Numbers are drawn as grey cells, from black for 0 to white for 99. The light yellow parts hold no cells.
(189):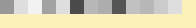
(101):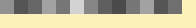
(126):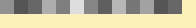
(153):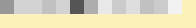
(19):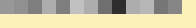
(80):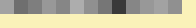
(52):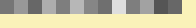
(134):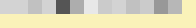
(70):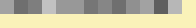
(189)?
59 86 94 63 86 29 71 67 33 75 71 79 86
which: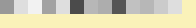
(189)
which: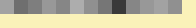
(80)
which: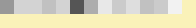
(153)
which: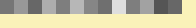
(52)
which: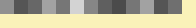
(101)
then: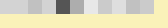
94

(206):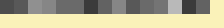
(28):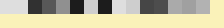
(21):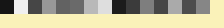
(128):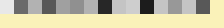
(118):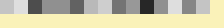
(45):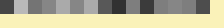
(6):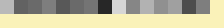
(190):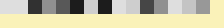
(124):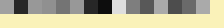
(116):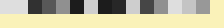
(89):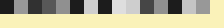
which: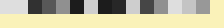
(116)
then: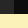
86
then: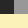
56
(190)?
86 86 19 56 34 11 80 11 86 80 27 56 86 76 59
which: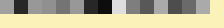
(124)
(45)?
27 72 45 52 66 52 66 34 19 49 23 49 52 49 30

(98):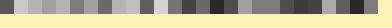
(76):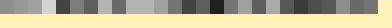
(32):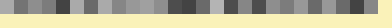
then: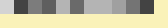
37
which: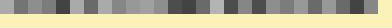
(32)
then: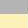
62
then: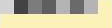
70
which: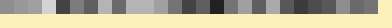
(76)
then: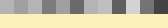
41
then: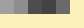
70

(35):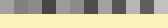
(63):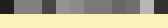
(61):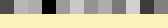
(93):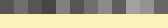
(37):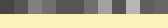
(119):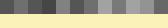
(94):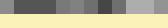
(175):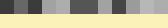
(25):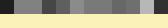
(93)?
33 43 33 27 50 33 43 54 37 63 57 40
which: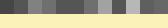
(37)
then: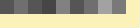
63
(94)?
54 33 33 33 47 50 43 27 43 67 67 57
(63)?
12 50 50 27 57 54 47 47 40 43 71 19
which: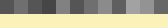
(93)

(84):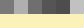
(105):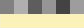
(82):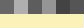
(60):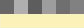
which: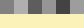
(105)
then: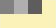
58

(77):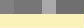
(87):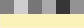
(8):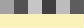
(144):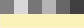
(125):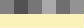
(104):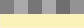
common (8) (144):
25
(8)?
63 32 77 25 73 36
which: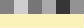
(87)

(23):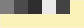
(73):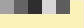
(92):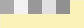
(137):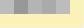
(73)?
63 39 18 83 36
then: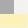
59
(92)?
66 94 59 87 56

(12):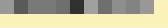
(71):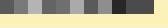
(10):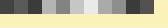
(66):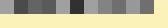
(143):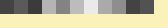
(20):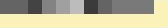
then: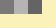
43
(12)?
59 35 47 47 43 19 62 43 55 51 59

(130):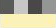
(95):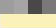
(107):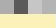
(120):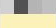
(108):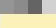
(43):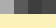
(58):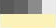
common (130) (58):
35
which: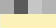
(107)
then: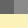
91
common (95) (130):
28
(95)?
61 64 28 47

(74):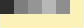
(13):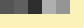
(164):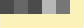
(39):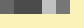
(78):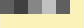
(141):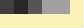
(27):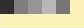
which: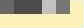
(39)
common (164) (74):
71

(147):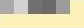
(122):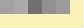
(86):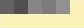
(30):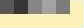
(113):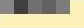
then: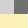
41
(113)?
52 25 44 38 48
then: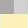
44
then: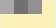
60

